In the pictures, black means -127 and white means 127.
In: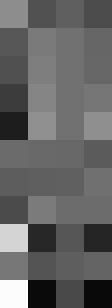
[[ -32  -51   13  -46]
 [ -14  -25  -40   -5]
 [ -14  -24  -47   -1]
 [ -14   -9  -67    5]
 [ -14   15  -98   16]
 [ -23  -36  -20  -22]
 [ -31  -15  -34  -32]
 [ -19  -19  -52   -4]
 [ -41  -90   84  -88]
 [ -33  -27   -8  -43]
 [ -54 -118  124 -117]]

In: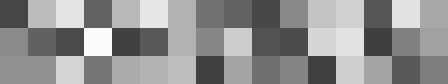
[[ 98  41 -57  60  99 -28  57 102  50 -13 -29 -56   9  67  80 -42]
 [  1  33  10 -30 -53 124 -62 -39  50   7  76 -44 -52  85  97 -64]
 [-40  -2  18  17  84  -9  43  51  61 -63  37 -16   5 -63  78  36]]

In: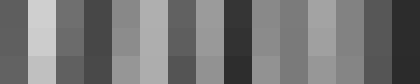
[[-40 -83 -33  79 -16 -56   8  47 -30  27 -74   9  -4  35   2]
 [-40 -83 -32  76 -20 -56  12  46 -33  25 -77  11  -5  32   2]
 [-42 -84 -29  64 -31 -54  22  45 -43  18 -82  18  -5  23   5]]

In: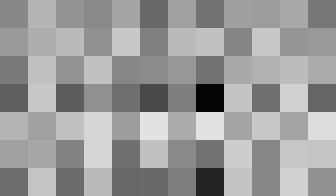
[[  41   -9    7   52   19    9   36  -22   32  -13   31   28]
 [  21   25   26   46   57   16   72    0   56   65    5   72]
 [  60   42   -6   65   19   65    6   11   23  -13   41   50]
 [  80  -26  -32   72  -35   16  -16  -54   -1 -122   67  -16]
 [  36   93   52   33   65   86   28   98   42   97   36   72]
 [  70   68   32   39    3   86  -16   65    9  -13   77    6]
 [  80   17  -19   68  -20   58  -23  -22   -1  -91   67    6]]

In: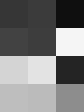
[[ -68 -112  -73]
 [ -66  117  -61]
 [  99  -91   84]
 [  59   13   62]]

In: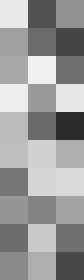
[[-45  17 106]
 [-20 -58  32]
 [112 -17  40]
 [ 26 103 110]
 [-22 -84  59]
 [ 81  46  61]
 [ 86  89  -9]
 [  2  35  22]
 [ 73 -16 -18]
 [ 46 -56  10]]

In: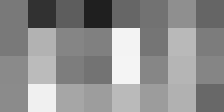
[[ 15 -26  -6 -78 -34 -96 -25 -13]
 [ 57  -3  -6  50   5   0 115 -10]
 [ 53   5  10  59  -2 -12 116   6]
 [ 49 -23  11 112  38  29  58  28]]
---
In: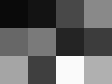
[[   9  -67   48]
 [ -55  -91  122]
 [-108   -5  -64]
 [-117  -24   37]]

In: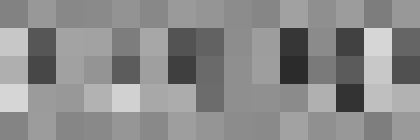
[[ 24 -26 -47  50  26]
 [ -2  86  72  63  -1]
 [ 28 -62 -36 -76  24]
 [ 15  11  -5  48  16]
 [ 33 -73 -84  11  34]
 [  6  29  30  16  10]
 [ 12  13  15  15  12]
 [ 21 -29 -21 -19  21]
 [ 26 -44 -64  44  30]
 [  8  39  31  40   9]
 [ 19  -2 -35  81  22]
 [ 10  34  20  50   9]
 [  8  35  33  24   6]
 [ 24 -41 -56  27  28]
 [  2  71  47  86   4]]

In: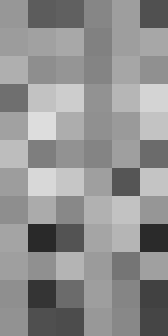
[[-47  39  16  84  67 -20  68  22 -85  32 -62 -58]
 [ 30  30  38  54  26  31 -42  66  53 -10   5   8]
 [  6   1   4  18  16   4  31  49  37  27  30  24]
 [-31  40  21  77  45  18  70   8 -44  52 -20 -51]
 [-35  33  14  66  93  -1  88  43 -86  16 -75 -48]
 [ 23  28  47 -16  33  61  29  14  36  31  15  18]]

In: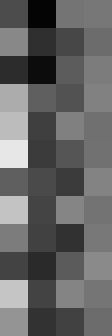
[[  -8  -19   -3    1  -15  -14    3  -12   -7   10  -10  -19]
 [ -11  -56  -35  -45    0  -42  -68    5  -78  -36    4  -62]
 [-123  -80 -115  -32  -64  -68  -53  -59  -62  -85  -60  -77]
 [ -51    8  -83   44   60  103  -32   67   -3  -60   69   20]]

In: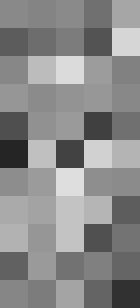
[[ 38  86   1   8 -15  52  11 -34 -12 -26 -78]
 [-15 -44  28  23 -63  81  14  53 -47   0 -27]
 [ 10  -3  91  19  26 -61  94  67  67 -13  36]
 [  4 -18  60  11  17  64  27  35  22  26  -3]
 [  9 -35   7  22 -48 -90  13  42  50 -30   6]]

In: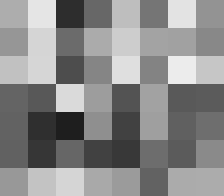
[[ 19   8  70 -36 -17  10  44]
 [ 99  33 108 -38 -31 -36  43]
 [-10  35   3  34  31 -18 -29]
 [ 62  77  95 -44 -62 -71  27]
 [-24  43   5  29  15 -62  41]
 [-82 -20 -50  90 -97 -25  85]
 [101  85  86 -39 -80 -73  67]
 [ 45  22  65 -27 -29 -30  24]]

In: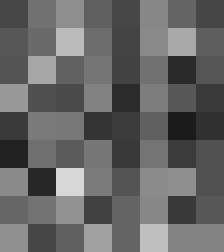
[[ -57  -33  -42  -69  -78  -46  -46  -39    3]
 [ -27   41  -85  -39 -100  -68   15  -70    3]
 [   7    9  -14   -2  -31  -11   11    7   64]
 [ -56  -59  -60  -84  -68  -70  -43  -27  -26]
 [ -31  -19  -10    1  -75   -9   -4  -62   33]
 [  14   58  -30  -52   -7  -36   87   18  -31]
 [ -14  -21   39  -47   -5  -16  -88  -12  -58]
 [ -56  -40  -43   25  -69  -94   10  -25   16]]
